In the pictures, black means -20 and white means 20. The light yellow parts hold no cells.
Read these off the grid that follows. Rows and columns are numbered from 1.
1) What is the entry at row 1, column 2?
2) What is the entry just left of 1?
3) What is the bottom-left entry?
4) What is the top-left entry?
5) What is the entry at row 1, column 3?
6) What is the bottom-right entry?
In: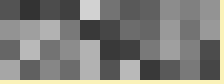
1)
-12
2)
-5
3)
6
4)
-7
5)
-8
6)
-9

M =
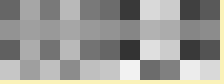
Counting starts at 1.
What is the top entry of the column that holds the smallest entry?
-11
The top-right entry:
-6
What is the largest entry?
18
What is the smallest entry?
-12
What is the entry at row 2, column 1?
3
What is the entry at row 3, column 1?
-5
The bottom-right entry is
14
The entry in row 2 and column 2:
5
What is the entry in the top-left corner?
-4
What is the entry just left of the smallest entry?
-4
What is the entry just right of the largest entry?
-3
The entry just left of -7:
-11
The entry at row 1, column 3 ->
-1
